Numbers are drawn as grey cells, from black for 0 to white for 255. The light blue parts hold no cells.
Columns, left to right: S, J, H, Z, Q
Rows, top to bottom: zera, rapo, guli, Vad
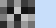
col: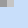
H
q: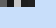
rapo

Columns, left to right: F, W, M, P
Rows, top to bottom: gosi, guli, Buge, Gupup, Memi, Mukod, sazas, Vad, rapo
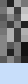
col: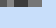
M
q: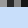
Vad
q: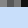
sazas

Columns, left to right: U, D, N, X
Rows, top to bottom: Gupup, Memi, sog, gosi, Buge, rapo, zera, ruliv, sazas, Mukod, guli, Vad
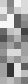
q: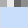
sog
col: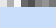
U
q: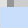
Memi
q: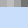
Vad
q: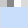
Gupup
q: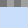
zera

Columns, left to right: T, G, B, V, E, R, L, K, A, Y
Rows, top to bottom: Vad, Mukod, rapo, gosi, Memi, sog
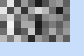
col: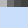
B
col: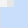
G
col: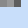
Y
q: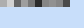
rapo
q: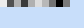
Mukod
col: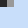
R
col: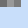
K

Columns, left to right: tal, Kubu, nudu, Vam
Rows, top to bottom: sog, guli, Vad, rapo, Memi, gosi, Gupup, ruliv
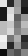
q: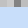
rapo
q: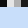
guli
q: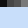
ruliv
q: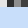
Gupup
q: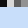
Vad
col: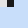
tal

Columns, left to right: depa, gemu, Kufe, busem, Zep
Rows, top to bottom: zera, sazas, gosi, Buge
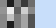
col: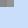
depa
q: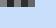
zera

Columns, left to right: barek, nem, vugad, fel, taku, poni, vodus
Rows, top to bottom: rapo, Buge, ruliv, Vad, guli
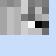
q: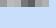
ruliv
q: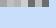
Buge
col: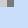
fel
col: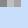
poni
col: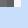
taku

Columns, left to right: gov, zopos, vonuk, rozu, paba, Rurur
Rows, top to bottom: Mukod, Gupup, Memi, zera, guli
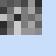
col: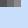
zopos
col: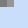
rozu
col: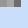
paba

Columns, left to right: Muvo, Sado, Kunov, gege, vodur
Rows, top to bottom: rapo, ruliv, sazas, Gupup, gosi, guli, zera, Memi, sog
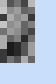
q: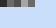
sog
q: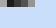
zera
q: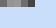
gosi
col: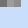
Kunov
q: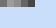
gosi

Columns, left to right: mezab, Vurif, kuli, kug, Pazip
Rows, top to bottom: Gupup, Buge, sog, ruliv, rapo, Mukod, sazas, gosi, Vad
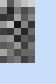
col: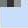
mezab
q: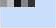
ruliv
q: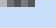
gosi

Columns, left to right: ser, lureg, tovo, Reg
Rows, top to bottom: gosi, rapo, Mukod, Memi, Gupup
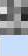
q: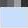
Mukod
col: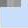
tovo
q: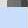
rapo
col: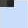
Reg
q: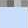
gosi

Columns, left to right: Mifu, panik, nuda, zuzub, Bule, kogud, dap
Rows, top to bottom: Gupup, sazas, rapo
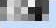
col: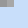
nuda
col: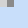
zuzub
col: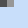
Mifu

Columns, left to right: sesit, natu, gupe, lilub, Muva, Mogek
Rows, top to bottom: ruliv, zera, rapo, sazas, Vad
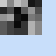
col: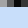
lilub
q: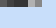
Vad
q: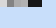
ruliv

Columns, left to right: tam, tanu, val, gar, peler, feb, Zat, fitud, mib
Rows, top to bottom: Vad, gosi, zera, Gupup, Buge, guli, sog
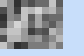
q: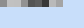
Buge
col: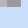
gar
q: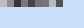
Vad
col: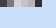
val
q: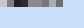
sog
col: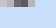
fitud

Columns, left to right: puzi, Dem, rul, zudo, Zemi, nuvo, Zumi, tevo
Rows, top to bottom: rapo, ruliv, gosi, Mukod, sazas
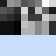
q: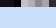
Mukod
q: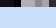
sazas

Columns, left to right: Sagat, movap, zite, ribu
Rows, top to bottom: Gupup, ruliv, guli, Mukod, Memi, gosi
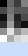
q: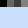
Gupup
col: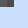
ribu
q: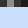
Mukod

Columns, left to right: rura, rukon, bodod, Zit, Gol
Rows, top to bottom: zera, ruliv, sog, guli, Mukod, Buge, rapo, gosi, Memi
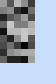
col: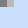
bodod
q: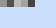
zera
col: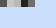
rukon

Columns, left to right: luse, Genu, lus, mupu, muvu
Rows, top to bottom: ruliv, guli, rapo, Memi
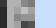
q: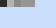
rapo
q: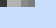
ruliv
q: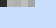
guli

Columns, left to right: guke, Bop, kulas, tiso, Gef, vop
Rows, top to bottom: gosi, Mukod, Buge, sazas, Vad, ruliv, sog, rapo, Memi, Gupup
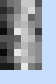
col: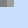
kulas
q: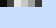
Vad
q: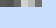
ruliv
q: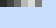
Mukod
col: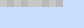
tiso
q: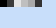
Vad

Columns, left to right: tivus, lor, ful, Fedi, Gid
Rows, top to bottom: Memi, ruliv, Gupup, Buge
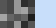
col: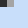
Fedi
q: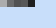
Gupup
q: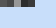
Memi
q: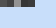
Memi
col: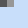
ful

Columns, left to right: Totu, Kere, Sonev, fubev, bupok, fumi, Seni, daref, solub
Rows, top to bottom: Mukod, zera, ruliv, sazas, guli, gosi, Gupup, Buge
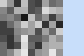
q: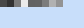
gosi
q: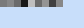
ruliv
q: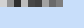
Mukod
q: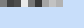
Gupup
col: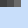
Totu

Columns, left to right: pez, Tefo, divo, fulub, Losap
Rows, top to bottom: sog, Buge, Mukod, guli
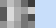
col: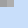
divo
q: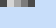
Mukod
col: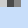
Losap
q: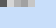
Buge
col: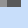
pez
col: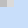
Tefo

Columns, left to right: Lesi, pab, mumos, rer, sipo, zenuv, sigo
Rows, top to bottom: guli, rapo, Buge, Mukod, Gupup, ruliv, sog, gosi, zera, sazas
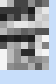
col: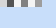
sigo
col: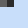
rer
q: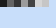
Buge
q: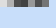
guli

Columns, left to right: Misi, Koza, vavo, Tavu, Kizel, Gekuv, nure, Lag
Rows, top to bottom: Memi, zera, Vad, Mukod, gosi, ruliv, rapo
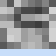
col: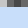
vavo
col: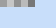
Misi
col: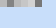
Koza
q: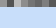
Memi
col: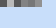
nure
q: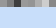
Vad
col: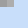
Tavu

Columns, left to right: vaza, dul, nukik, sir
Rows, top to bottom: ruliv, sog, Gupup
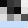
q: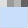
Gupup
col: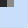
dul
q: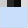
sog

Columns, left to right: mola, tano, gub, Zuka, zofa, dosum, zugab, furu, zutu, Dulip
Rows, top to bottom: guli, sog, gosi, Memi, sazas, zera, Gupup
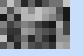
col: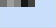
furu
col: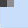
Dulip

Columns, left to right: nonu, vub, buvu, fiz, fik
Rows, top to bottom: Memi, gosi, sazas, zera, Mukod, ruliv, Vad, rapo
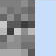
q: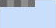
sazas
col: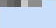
buvu
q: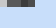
zera
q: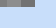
Vad
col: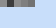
fiz
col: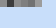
fiz

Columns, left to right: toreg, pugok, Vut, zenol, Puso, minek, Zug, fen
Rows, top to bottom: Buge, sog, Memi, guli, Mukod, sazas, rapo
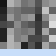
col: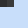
minek
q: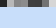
sazas
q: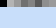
Buge

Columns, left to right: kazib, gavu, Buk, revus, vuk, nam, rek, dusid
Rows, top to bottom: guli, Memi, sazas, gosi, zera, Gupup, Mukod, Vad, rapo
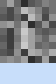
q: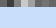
Mukod
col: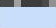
gavu
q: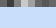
zera
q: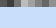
Gupup
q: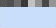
sazas
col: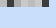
revus
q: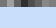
guli

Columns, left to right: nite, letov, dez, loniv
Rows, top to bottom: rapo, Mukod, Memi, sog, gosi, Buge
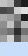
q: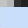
rapo
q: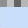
sog

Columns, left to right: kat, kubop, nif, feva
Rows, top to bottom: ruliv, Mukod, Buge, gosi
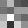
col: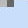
kubop
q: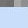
Mukod
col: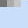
kat
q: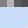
ruliv
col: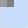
nif

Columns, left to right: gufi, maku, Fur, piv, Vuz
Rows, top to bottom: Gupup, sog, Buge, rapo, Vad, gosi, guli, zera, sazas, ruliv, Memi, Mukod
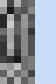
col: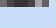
gufi
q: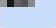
sog
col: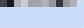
maku
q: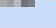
ruliv
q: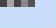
gosi

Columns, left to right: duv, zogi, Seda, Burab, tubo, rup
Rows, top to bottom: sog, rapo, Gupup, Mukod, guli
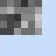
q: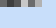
Mukod
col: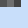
duv
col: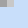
rup
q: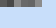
guli

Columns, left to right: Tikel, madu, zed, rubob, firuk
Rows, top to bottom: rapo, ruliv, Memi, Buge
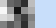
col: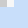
Tikel
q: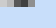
Memi
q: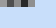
Buge
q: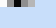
ruliv
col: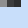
rubob

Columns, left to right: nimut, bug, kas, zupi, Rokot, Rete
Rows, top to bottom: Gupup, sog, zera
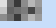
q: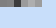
zera
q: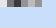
Gupup
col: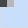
Rokot
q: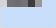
sog

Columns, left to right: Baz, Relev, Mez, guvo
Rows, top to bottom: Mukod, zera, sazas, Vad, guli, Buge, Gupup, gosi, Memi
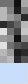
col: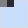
guvo
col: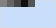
Mez
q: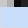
gosi

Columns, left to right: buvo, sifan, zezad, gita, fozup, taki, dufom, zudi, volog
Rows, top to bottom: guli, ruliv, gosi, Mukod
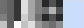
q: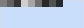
gosi
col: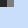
dufom
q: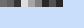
guli

